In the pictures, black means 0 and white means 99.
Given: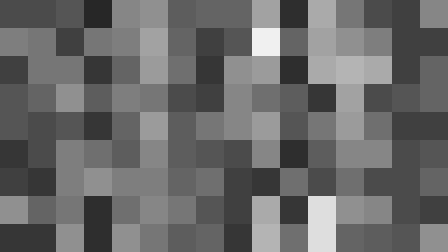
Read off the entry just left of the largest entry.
33
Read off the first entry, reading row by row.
29
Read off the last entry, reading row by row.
56
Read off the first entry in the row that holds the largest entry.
49
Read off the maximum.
93
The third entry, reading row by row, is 33
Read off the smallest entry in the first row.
15
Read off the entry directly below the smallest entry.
46
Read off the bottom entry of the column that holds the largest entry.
70
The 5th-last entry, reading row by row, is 86
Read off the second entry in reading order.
29
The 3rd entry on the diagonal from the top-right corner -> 66
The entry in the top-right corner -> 52
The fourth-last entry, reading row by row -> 39
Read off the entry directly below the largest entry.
60
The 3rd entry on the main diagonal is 46
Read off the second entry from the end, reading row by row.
33
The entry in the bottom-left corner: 21
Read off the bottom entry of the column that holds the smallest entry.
18
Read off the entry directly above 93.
63

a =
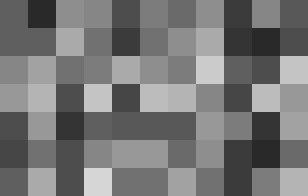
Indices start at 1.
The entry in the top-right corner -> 34
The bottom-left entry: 37
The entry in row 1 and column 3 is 55
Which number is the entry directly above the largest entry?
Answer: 52
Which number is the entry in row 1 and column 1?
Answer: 37
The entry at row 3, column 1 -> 52
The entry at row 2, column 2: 37
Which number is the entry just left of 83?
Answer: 30
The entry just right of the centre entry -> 70
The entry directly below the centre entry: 34
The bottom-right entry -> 70
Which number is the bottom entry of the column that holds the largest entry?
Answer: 83
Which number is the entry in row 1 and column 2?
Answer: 16
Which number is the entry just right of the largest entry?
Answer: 44
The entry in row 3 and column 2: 63
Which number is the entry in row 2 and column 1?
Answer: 37
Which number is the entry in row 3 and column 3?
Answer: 44

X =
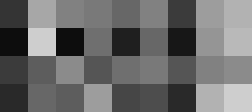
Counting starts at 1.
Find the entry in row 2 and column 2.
80
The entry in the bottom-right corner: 80
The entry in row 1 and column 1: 20
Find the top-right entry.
69
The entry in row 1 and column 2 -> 65
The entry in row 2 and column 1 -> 5
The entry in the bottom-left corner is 16
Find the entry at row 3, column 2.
36
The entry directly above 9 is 23

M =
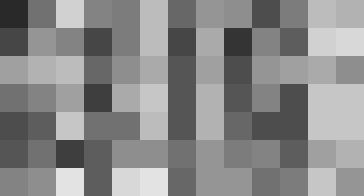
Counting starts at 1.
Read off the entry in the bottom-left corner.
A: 51
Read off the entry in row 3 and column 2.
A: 69
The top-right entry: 69
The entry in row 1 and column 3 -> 81
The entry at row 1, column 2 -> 44
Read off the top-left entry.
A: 16
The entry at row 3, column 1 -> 62
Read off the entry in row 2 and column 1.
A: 27
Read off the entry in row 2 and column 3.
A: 51
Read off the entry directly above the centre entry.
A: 33
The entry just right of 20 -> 51
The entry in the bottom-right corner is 58

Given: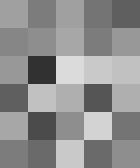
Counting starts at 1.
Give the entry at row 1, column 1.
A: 62
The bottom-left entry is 48
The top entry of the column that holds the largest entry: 62
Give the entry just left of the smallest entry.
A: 59
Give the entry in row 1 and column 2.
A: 48
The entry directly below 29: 41
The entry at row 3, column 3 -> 85

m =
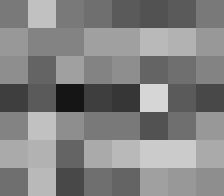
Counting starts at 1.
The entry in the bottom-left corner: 43
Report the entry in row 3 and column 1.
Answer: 55
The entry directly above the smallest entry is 62
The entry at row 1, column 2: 75
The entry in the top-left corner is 47
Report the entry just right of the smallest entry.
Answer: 24
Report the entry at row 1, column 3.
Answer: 47
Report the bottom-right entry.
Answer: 55
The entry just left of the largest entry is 21
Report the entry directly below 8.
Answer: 55
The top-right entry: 47
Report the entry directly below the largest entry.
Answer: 32
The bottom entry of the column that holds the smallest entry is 28
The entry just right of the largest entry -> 35
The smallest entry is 8
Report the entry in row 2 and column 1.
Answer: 59
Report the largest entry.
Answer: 83

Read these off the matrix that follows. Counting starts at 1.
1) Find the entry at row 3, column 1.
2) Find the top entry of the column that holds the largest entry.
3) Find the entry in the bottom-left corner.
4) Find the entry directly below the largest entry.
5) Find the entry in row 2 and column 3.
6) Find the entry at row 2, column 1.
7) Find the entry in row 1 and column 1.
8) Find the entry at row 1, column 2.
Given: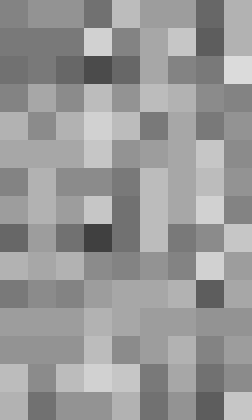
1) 44
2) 69
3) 69
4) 51
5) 47
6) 47
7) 51
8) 57

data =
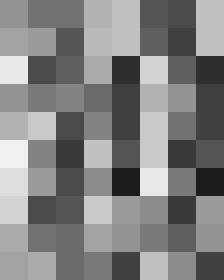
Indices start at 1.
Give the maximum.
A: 93
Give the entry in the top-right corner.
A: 75
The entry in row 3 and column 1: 90
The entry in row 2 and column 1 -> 63
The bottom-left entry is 63
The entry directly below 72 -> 66
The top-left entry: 57
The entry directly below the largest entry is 86
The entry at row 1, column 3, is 44
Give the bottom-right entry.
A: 25
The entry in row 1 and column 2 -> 44
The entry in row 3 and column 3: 37
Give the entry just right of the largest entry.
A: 51

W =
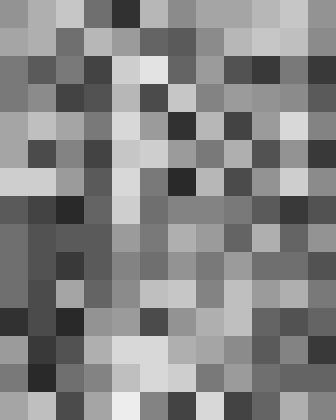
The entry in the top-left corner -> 57
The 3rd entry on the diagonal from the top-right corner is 22
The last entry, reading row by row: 51
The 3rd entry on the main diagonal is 47
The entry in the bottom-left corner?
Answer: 64
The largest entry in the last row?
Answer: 92
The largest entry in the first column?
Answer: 80
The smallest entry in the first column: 19
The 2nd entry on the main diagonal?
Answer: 68
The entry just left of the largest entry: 64
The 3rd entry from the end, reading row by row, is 39
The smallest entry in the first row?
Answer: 19
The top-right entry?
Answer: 57
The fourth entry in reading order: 43
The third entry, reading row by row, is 77

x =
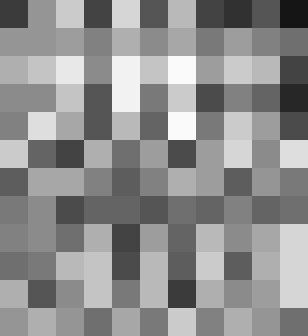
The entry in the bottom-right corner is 43
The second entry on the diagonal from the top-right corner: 50
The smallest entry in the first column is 23
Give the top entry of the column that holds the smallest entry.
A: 8
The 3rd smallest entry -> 19
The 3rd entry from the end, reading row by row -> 68
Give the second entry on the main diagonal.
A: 58
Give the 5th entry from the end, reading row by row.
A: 79
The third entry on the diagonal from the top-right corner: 79
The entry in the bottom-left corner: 58
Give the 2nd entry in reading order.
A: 58
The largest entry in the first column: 79
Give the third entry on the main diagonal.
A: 90
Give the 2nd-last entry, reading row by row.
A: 58
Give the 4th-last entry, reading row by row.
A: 50
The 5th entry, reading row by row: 83
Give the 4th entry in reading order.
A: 26
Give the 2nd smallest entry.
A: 15
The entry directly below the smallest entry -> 43

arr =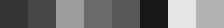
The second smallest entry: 20
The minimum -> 9
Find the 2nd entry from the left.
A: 27

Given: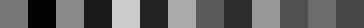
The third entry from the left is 53
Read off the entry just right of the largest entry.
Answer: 14
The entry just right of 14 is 66
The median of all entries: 35
